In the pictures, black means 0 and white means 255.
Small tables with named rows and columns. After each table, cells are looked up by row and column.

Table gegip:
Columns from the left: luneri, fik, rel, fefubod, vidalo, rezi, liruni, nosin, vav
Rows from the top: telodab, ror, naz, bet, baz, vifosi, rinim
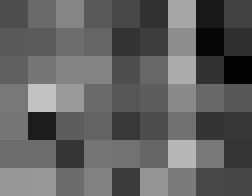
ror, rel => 110
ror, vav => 47
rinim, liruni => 123
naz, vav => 3
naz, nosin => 50
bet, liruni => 138
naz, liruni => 172
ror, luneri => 89
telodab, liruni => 166
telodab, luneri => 78
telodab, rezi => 50
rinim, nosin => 72
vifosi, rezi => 101
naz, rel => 132
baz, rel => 93
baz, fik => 28
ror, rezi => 61
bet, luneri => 120
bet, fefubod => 106

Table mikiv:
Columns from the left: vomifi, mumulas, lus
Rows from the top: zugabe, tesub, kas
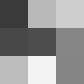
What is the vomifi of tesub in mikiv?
72
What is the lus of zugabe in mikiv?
206
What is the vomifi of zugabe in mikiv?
59
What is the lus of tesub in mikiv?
134
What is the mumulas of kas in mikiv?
243
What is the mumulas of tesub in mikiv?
77
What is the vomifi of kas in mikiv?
189
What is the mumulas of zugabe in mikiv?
185
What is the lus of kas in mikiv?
133

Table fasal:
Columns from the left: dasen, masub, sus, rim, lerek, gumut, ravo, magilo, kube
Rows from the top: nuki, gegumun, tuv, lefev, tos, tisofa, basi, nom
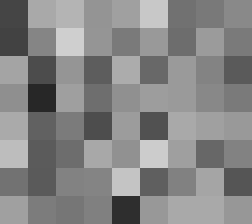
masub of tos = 97
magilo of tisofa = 103
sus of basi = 130
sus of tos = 123
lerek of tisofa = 145
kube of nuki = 137
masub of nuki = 169
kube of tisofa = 130
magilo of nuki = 121
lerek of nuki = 160

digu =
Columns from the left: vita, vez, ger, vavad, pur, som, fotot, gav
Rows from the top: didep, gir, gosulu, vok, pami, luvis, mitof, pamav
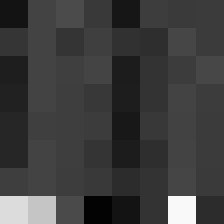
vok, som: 51
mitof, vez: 67
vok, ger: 62
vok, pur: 29
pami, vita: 38
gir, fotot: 70
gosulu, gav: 71

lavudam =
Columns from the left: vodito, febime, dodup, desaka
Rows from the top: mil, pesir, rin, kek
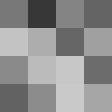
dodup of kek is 201
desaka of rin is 108
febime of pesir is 173
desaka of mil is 100
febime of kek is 140
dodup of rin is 199
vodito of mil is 120
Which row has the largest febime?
rin

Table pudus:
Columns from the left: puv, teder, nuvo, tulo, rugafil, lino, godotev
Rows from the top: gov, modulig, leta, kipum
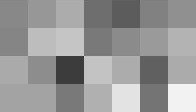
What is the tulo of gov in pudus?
110
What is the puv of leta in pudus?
170
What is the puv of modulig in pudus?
133
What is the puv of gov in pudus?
136
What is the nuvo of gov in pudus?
172
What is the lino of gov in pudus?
129
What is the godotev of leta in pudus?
171
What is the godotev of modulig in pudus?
179
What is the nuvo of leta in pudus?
60
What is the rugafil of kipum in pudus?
227
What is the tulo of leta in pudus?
195
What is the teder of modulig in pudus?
189
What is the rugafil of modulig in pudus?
139
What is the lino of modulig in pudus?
154
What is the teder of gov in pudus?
151
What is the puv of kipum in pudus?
163
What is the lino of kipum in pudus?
116
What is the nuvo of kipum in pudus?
121

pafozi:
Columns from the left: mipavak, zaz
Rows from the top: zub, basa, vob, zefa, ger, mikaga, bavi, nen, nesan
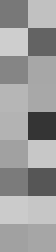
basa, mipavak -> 206
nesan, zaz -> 166
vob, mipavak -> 133
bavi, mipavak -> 123
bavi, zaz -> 86
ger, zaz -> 52
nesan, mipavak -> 161
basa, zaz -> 99
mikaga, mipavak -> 161
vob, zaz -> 167
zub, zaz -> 193
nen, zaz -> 198
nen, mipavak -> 203
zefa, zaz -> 168
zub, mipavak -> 120
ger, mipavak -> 179
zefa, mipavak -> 182

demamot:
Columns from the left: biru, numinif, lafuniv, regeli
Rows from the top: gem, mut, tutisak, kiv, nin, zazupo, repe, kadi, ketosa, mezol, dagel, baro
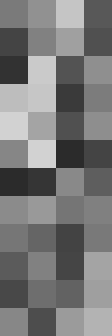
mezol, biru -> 91
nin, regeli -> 142
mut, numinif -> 129
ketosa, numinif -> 101
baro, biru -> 135
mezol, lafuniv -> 69
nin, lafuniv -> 80
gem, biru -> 122
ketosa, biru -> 118
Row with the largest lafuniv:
gem

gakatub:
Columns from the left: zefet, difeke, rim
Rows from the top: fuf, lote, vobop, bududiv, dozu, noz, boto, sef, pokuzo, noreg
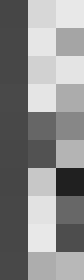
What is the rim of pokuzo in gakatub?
77
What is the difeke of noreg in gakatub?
173
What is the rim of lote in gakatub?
165
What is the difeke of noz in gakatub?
82
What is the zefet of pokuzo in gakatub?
71
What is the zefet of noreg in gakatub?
72
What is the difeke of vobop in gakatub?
209
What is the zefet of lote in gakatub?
71
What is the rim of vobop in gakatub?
228
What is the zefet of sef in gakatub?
71
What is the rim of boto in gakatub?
32
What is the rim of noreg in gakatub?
184
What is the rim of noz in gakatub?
180
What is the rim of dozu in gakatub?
135

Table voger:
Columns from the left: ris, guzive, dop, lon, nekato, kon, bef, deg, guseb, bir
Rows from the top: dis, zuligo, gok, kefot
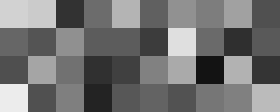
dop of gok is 113
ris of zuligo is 102
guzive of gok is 165
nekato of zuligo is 92
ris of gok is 79
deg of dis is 125
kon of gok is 129
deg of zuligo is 106
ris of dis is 210
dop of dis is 50
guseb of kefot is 128
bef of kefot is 82
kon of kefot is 99
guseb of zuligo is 47
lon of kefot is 35
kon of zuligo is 60

